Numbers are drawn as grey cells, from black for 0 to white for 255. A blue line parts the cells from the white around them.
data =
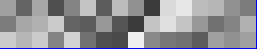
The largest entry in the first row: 232
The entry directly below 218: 224
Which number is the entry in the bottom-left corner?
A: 203
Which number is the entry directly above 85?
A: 188
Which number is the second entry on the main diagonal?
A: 168
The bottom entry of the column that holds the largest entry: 239
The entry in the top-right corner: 125
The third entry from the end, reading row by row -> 160
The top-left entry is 160
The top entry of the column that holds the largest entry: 145
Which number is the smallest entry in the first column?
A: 125
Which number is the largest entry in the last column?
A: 176
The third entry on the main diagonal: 203
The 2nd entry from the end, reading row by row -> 145

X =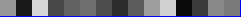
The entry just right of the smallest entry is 58
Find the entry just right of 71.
98

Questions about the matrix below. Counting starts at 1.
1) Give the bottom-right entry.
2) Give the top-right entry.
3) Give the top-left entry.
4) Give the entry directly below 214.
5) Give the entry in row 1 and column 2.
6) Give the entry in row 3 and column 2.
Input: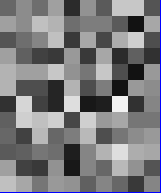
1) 133
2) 84
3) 103
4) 207
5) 140
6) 110
